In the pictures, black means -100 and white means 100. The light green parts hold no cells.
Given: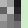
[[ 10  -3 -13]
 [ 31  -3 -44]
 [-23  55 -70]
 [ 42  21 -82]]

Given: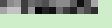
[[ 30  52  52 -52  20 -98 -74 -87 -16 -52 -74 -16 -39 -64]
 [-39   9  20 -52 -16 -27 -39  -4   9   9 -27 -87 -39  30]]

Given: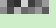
[[  8 -40  41 -18  -5  20 -29]
 [ 31 -51 -63  64 -51 -18  20]]

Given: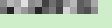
[[-14 -72  44  19  -4 -72 -27  -4 -49  66  31 -27 -38   9]
 [  9  44  31  76   9  19 -49 -14 -38  19  44 -27 -14  31]]

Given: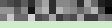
[[ -5  55 -17 -17  65 -40 -28  29 -52 -28 -40  29 -52 -52  -5 -17]
 [ 17  17 -28   7 -84  17  42 -64  42  17   7 -17   7  42 -40 -97]
 [-28 -40 -52 -28 -64  -5  29 -64   7   7  -5 -64  29 -17 -74 -84]]

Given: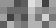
[[-27  41   6  -7  41  41 -17  28]
 [ 28 -49  -7 -38  41  -7  65  -7]
 [  6 -17 -17 -17  54  16   6  16]
 [ 16  16 -38 -27  75  54 -49  28]]
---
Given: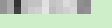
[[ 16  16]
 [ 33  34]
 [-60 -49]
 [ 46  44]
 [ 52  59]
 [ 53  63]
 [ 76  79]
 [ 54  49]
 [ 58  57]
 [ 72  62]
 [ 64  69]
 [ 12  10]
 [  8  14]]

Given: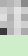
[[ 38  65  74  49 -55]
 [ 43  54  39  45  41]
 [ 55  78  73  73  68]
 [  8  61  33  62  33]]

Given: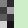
[[  0 -52 -28  65]
 [-65  26 -60 -83]]

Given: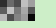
[[-64 -26  45]
 [-17  52 -39]
 [-40  -6   3]
 [ 50  32  22]
 [ 25 -34 -94]]

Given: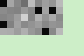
[[-93  10   4 -93  36]
 [ 30   4   9   1  34]
 [  6   2  23  27  23]
 [-14  19  63   8  37]
 [ 48   7   4  15  19]
 [  5 -93  39  23  10]
 [ 25  28  16   7 -93]
 [ 16 -93  33  16   7]
 [ 46  34   8  13  45]]

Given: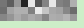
[[ -8 -14   5]
 [-26  29  17]
 [ 19  38  34]
 [-72  38  22]
 [ 80   0  33]
 [-34  83  26]
 [  3  54   5]
 [ 81  32  36]
 [  1  27  33]
 [ -5   6  41]
 [ 37 -15  21]]

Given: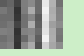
[[-28  -6 -15 -13   0 -13  -6]
 [-21 -16 -15  -6  -3  -5   0]
 [-48 -61 -58 -47 -61 -57 -60]
 [ -1  -2 -11 -11   2 -17   7]
 [  8  34   5  36   6  11  33]
 [-17 -17 -29 -25 -16 -26 -36]
 [ 81  89  81  74  77  89  64]
 [ 40  35  38  25  34  36  30]
 [-11   1   3  10  -6  -9  10]]
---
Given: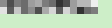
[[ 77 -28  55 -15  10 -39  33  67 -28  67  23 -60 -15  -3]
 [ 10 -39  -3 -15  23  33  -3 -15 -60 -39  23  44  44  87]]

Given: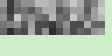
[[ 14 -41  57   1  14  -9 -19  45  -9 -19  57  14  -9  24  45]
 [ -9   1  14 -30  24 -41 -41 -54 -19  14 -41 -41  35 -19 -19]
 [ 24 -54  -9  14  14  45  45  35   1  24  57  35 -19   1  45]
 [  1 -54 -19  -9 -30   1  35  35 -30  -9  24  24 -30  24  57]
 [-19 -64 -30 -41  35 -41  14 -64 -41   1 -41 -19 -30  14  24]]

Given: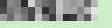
[[ 19 -17  19  -5 -42  54  -5 -54  42 -65 -54  19 -29  64]
 [-42  -5   6 -17 -42  30 -65 -29  54  30  30   6  42  77]
 [-54   6  -5 -65  64   6 -17 -29  54  30  19  30 -17  42]]

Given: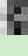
[[ 42 -56   7   7]
 [ 76 -30 -43 -43]
 [ 76 -19 -67 -30]
 [ 63 -19 -78  -6]
 [ 63  -6 -89 -19]]

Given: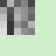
[[ 73 -57  50  14   3]
 [ 50 -44  40  14 -20]
 [ 27 -31  27  14  -8]
 [ 62 -57  14  -8  40]
 [-44  40 -20   3 -44]]

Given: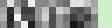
[[ 41 -73  96 -38 -38  18  65 -38  18 -14 -51 -26 -51  -3]
 [ 28 -62  41 -51 -51  18  53 -26  65  41 -26 -38 -14  41]
 [  7  76   7 -26  86   7   7  28  -3 -14  76  76  53  28]
 [ 18 -62  -3  86 -73  -3  28 -38  18  -3 -83 -62 -14   7]]
